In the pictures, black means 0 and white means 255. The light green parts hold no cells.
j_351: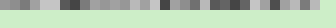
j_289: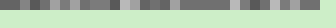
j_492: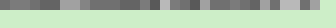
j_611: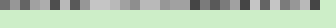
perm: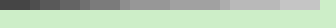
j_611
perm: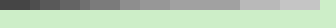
j_351
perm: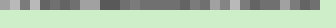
j_492
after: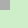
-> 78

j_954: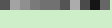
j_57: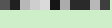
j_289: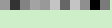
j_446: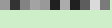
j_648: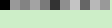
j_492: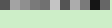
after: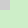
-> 218
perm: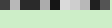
j_57
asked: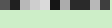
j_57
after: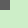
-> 218
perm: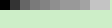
j_289

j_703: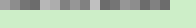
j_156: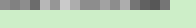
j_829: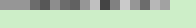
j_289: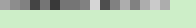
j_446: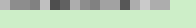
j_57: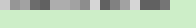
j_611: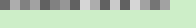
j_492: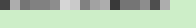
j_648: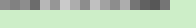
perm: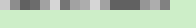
j_57
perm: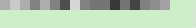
j_289

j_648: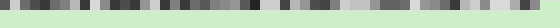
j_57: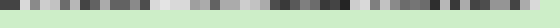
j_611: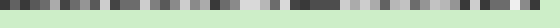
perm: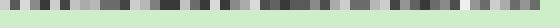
j_611
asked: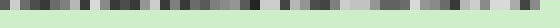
j_648
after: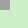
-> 171
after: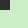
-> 183
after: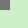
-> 108
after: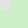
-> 217

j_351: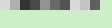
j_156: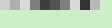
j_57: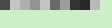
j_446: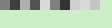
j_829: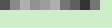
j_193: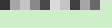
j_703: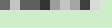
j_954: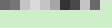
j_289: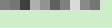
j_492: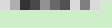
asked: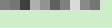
j_289
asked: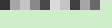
j_193
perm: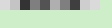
j_446

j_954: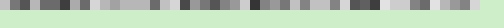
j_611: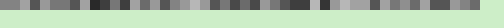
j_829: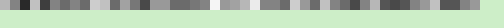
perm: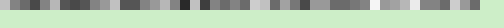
j_829
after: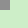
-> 107
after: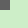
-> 62
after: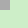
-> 107

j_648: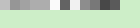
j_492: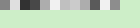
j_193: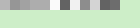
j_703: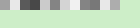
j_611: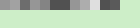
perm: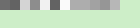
j_193
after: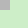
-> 150

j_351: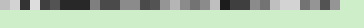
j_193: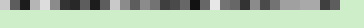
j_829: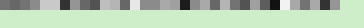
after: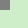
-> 74
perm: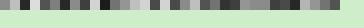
j_351

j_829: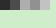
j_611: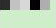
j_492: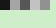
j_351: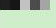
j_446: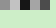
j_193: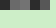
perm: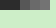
j_193
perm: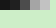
j_351
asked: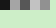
j_492
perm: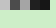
j_351
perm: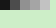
j_446
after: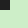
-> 22

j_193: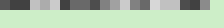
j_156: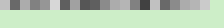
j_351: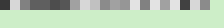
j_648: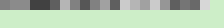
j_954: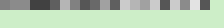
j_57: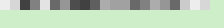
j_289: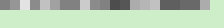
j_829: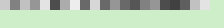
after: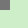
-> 105
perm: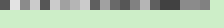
j_954

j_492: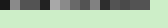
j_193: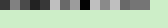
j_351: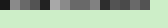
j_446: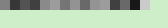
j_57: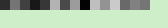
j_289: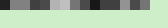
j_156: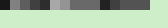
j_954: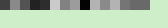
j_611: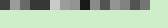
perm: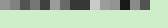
j_611
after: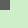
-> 64

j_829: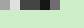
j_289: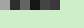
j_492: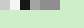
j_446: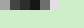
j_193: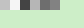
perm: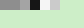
j_492
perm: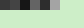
j_289
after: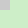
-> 245
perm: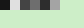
j_446
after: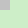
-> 245
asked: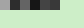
j_289

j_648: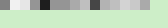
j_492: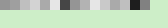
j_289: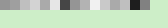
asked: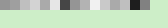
j_289
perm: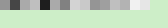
j_289

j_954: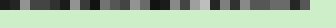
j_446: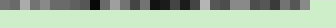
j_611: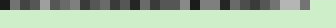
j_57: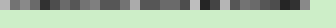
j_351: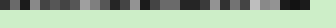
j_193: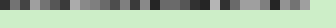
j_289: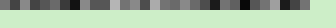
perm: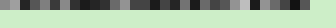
j_351
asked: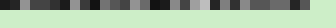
j_954
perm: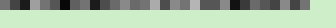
j_289

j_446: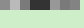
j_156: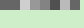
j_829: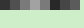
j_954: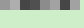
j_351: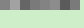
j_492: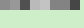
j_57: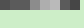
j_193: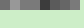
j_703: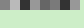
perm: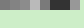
j_446
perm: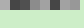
j_954
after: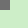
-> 152

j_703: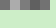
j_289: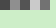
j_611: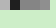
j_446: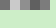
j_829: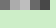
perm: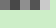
j_289
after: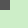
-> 202

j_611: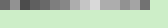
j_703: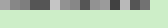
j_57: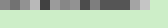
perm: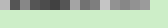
j_57
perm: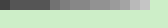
j_703

